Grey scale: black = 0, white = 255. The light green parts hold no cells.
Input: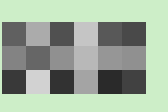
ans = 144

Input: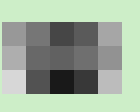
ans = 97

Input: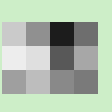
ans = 88

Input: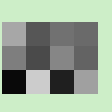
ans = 134

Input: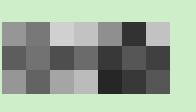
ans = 78

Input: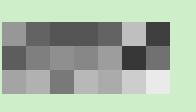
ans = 143

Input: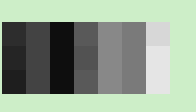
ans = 14

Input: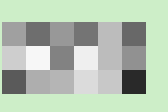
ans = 130

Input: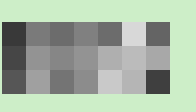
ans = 134

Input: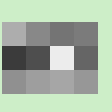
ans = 236
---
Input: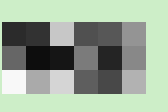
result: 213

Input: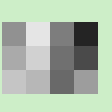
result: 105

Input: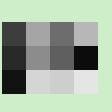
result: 206

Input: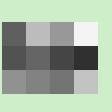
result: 116

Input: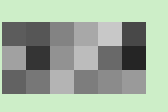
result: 180

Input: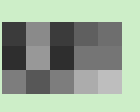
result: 125

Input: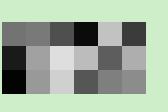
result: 208

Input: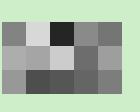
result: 86

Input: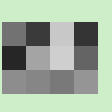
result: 121

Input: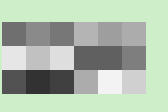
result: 64
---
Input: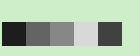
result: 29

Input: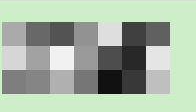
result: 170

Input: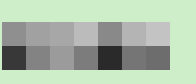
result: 143

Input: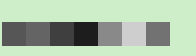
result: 86

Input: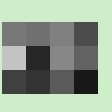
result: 120

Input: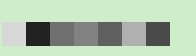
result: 215

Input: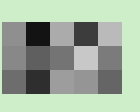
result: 143

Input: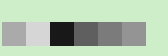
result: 170

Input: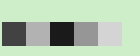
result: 66

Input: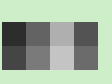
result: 45
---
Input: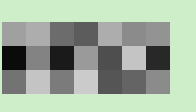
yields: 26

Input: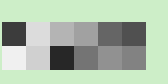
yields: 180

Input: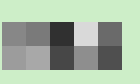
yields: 48

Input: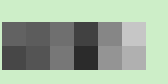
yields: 111

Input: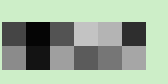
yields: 83

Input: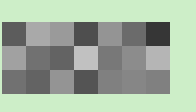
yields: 99

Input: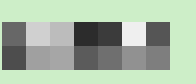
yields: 188

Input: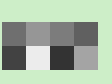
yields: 124

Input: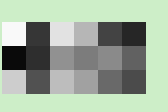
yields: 145

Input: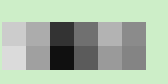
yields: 51
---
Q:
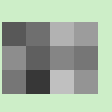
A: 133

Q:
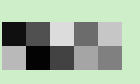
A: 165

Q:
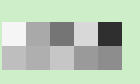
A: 154

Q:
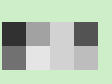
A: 210

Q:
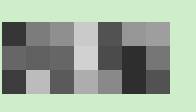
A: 46

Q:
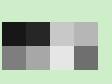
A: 230

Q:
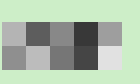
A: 69

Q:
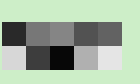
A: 176
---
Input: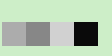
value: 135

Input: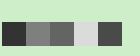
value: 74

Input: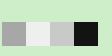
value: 167

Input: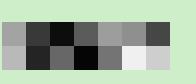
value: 13

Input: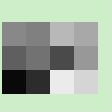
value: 44

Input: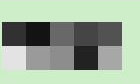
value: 34

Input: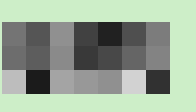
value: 33
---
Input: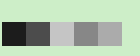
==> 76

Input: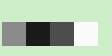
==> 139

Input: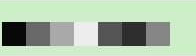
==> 237

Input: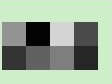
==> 52

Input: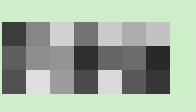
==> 74

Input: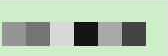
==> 216
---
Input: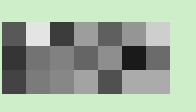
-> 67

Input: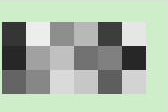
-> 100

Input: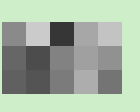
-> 96

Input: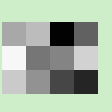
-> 202

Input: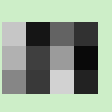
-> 134

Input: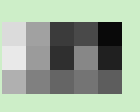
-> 176
